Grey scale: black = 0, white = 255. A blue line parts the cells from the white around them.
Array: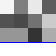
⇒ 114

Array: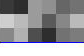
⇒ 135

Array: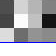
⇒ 193

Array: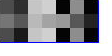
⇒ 87

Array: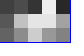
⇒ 229

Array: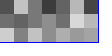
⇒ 216
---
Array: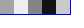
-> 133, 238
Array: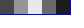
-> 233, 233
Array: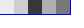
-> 55, 236
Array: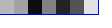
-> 130, 226
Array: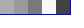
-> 121, 248
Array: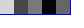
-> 121, 214
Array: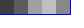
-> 160, 192
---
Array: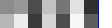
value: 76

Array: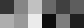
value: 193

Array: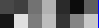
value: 114

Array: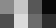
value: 87

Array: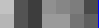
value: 61

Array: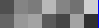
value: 123

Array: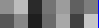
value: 42

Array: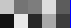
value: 125

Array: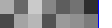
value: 202
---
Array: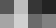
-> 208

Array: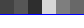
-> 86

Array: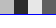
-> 43

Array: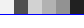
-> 79

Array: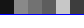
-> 137

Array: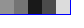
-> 116
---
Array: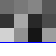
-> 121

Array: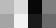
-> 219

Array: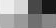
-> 215

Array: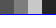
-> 125

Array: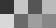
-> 198

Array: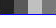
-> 89

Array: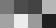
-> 76

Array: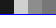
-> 208
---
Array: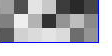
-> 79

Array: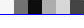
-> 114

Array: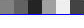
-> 98

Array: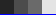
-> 76

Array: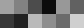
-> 130

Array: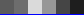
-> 109

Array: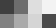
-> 109
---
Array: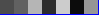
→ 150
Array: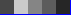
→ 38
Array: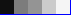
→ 245
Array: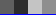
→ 142
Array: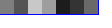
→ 105
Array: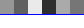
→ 118
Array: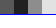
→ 226
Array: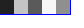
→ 143
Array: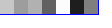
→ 127
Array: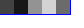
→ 107
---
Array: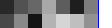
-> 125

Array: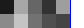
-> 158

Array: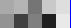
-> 222

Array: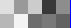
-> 141

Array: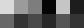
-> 29

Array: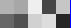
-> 198

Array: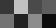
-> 94
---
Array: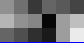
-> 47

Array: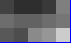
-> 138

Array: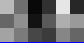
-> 71

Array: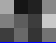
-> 52

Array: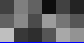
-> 46

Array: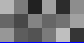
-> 83

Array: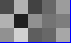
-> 94
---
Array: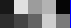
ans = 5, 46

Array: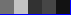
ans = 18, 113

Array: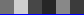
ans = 59, 114

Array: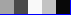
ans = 8, 164

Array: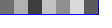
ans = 91, 112

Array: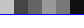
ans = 17, 196
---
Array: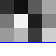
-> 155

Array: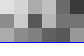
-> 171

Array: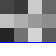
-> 37

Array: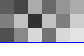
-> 81

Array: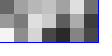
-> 244

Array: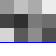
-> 213

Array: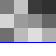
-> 111

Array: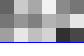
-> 159

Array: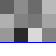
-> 152
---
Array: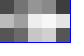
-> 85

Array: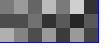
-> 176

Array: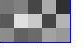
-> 140

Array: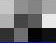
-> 48

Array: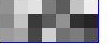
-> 155

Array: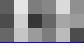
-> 103

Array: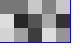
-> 211

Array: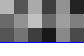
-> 84
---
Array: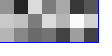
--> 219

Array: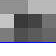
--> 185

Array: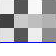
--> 248

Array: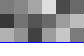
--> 166

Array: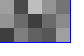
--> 190

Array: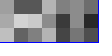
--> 87
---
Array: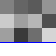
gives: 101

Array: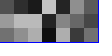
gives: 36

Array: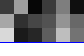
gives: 59

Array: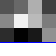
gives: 104

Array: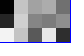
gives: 162

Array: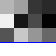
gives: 160

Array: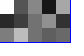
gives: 135

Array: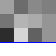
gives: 108
